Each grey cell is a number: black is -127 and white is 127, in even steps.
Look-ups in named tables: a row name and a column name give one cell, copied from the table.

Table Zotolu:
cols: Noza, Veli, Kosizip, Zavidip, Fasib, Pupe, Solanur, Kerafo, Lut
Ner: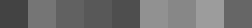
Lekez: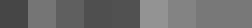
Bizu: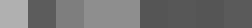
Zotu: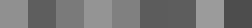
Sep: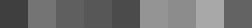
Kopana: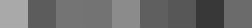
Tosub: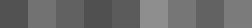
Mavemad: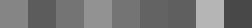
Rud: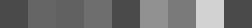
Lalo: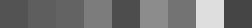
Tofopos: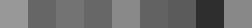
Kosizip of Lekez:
-32
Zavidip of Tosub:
-47
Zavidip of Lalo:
-3
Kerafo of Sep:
40
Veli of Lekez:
-10
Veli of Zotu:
-33
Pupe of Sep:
20
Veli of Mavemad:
-35
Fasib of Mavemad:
-11
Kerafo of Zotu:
27
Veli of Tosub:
-13
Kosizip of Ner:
-30
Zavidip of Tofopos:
-24
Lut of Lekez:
-7
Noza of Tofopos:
24
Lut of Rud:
-53
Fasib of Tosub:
-36
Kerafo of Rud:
82

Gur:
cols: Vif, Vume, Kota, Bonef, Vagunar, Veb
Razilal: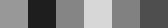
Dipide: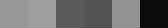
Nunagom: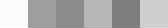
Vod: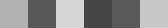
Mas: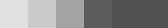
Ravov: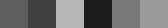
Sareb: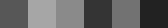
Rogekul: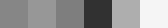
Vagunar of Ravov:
-6
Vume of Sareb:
38
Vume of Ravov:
-64
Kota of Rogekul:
-1
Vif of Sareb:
-40
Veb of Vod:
71
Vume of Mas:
74
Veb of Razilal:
-49
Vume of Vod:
-39
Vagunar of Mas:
-47
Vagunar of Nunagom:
-1
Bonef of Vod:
-58
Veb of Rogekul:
117
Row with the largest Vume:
Mas

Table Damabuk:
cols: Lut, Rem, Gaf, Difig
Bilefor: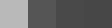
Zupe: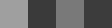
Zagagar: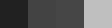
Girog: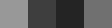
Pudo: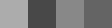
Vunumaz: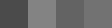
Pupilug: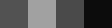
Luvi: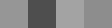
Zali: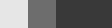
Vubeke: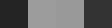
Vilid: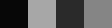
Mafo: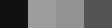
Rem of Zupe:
-69
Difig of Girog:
-15
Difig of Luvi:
13
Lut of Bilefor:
57
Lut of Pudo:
44
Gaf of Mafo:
18
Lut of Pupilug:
-45
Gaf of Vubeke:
25
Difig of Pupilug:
-115
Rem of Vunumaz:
3
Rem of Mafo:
28
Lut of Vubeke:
-91
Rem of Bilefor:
-42
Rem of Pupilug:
33
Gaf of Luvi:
35
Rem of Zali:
-18

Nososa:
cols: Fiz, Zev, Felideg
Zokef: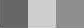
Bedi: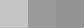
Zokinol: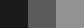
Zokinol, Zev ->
-37
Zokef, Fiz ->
-24
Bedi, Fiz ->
69
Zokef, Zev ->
78
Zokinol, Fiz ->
-100
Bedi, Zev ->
26
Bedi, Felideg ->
19
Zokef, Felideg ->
14
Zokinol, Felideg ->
18

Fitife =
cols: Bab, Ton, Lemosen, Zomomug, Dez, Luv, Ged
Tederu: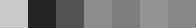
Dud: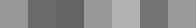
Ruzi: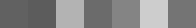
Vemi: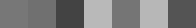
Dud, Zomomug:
24
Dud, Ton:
-21
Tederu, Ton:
-92
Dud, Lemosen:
-28
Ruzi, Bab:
-30
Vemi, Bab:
-8

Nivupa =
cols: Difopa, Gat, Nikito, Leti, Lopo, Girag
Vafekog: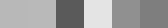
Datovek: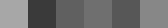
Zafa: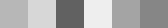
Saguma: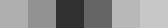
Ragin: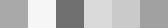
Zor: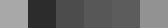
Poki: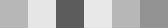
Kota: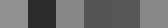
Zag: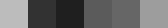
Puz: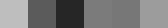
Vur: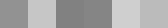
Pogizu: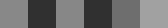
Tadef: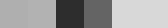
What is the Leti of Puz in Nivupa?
-4
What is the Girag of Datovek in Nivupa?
7
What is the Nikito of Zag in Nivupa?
-96
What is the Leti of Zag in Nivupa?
-36
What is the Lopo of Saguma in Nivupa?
56
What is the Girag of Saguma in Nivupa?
71
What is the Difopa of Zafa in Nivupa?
55
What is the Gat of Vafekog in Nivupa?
57
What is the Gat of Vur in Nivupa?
70
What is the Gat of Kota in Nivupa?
-83
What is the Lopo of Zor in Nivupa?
-35
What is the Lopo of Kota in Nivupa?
-40
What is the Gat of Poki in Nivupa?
102
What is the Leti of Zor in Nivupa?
-40
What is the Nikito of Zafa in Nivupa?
-30
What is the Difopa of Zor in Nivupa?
40
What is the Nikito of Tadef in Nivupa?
-82
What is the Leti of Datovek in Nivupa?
-16
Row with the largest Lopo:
Tadef

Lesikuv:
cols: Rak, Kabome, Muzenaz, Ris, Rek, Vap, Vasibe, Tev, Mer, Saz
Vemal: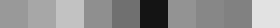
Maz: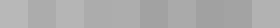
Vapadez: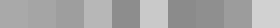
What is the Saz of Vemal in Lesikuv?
98
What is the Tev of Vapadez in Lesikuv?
15
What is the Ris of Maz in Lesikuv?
44
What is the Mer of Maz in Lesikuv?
35
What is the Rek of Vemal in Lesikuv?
-15
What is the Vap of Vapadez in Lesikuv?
73
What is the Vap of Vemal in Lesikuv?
-107
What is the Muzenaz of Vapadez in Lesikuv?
30
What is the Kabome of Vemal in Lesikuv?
39
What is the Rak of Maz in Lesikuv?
56
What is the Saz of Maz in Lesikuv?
50
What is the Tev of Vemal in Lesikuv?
7
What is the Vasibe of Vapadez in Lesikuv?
11
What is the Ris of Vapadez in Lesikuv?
55
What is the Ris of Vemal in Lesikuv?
15
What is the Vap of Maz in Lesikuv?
34
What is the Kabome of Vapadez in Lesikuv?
37
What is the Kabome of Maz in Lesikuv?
44

